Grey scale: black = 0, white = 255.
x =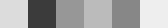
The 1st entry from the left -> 220
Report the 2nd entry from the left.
59
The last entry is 238

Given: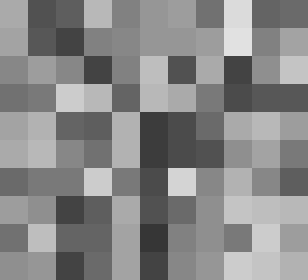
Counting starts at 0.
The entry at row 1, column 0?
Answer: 163
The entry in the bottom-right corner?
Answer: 178
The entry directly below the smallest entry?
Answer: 67
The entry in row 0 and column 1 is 81
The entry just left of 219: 113
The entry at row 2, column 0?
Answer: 135
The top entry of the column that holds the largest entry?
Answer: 219
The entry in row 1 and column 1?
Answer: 87
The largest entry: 225
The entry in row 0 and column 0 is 170
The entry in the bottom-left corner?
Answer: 143
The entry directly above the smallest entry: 81
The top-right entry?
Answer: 106
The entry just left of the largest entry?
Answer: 157
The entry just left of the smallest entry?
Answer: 163
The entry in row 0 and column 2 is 94
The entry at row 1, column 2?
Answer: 67
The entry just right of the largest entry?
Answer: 129

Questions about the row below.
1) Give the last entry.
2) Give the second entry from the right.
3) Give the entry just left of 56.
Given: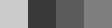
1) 126
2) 91
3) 203

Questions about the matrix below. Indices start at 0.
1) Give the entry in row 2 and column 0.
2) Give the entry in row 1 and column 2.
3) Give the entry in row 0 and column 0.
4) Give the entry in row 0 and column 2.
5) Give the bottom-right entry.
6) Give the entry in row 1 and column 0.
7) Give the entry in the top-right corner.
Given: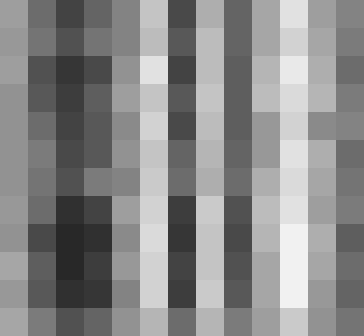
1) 158
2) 81
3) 158
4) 67
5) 116
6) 152
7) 131

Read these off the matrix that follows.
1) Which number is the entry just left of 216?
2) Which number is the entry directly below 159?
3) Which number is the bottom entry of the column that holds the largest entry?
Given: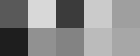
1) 89
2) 167
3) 145

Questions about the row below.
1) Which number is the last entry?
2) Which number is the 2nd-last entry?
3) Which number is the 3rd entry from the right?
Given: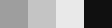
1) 16
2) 233
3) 196

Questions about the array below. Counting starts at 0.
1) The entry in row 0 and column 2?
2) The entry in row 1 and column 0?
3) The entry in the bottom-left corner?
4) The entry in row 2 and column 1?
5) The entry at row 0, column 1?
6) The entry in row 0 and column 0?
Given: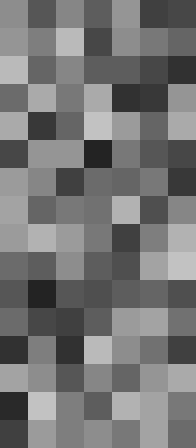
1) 134
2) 149
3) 64
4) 101
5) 86
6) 141
